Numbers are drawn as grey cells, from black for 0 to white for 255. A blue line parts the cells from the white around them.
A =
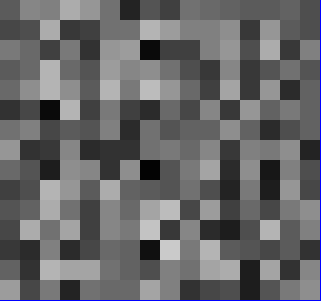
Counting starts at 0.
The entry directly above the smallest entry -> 113
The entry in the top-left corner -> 91
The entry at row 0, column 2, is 128
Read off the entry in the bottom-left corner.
156
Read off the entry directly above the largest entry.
56
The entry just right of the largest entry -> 121
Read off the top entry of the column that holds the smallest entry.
84
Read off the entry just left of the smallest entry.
142
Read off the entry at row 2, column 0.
121
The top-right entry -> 78
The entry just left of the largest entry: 16
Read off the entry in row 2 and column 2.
64
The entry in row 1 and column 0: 71
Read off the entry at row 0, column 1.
134
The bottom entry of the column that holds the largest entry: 128
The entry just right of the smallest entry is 84
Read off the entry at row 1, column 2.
172
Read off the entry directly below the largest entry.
128
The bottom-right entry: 142
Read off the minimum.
3

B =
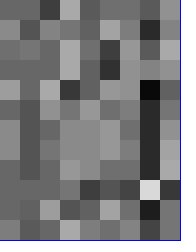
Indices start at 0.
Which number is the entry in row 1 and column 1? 84
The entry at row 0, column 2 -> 62
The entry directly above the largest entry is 42
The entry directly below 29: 68
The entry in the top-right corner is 145
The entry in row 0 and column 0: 103
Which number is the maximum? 217
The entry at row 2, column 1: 117
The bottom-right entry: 117
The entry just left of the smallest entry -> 145
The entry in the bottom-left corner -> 125
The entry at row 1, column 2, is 131
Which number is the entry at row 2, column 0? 111
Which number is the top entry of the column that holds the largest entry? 90
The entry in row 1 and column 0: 138
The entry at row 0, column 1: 103
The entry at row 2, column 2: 103
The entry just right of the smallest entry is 97
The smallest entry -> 9
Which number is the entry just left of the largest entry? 68

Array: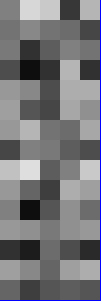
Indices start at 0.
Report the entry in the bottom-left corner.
101
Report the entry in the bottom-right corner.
85
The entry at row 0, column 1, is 215
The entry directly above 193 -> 70
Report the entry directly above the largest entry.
128
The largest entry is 222
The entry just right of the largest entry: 93
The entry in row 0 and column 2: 201
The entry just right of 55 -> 181
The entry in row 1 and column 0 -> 115
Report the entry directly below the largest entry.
101
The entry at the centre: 121
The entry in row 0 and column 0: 128
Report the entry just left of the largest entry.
193
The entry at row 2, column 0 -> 121
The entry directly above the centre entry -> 115
